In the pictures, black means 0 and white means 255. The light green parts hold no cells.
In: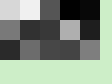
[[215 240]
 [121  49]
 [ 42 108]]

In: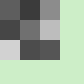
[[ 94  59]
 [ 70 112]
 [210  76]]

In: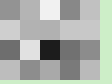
[[147 180]
 [207 178]
 [110 225]]

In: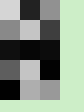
[[213  34]
 [137 197]
 [ 15   6]]

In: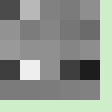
[[ 75 184]
 [146 124]
 [153 144]]

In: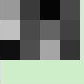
[[153  58]
 [193  74]
 [ 15  78]]

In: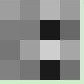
[[158 140]
 [125 124]
 [118 159]]

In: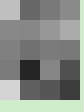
[[191 103]
 [136 135]
 [128 113]]

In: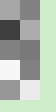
[[166 130]
 [ 63 172]
 [129 121]]
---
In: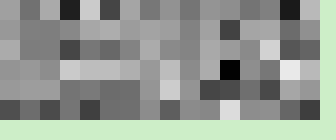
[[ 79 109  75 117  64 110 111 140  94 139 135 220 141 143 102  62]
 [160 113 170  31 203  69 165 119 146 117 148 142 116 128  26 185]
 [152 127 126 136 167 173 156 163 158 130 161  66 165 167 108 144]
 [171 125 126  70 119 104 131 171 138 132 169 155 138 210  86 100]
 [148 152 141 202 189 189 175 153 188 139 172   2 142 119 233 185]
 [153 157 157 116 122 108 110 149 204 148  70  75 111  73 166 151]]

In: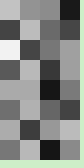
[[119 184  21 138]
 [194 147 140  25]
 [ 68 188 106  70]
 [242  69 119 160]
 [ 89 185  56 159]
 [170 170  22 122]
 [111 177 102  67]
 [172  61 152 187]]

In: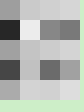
[[171 211 209 221]
 [158 202 208 214]
 [ 39 236 135 121]
 [161 196 204 212]
 [ 70 193 107 161]]

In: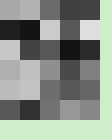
[[ 88  50 114 151 136]
 [169 178 107  63  66]
 [ 30  20 203  87 222]
 [198  67  87  19  43]
 [175 192 143  74 128]
 [188 194 109  88 103]]

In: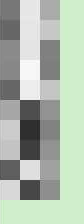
[[216  71 142]
 [118 231 170]
 [103 229 200]
 [138 228 128]
 [136 246 126]
 [103 236 197]
 [167  79 146]
 [203  47 130]
 [195  61 146]
 [ 94 222 160]]

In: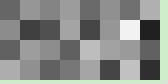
[[173 144  97 119 165  69 193  47]
 [102 150 132 156 106 144 112 176]
 [140  64  80 164  70 150 242  32]
 [ 97 157 141  96 189 162 154  97]]

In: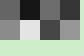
[[139 228  70 151]
 [101  22 109  54]]

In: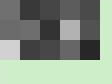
[[209  63  71 102  39]
 [112  57  70  92  74]
 [107 110  51 178  82]]

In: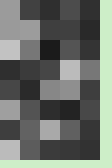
[[187  92  59  56  50]
 [155  65  47  76  48]
 [154 156  63  64  41]
 [194 119  27  84  52]
 [ 47  59  70 187 119]
 [ 71  42 135 143  62]
 [159  83  45  35  72]
 [ 62  98 169  96  54]]
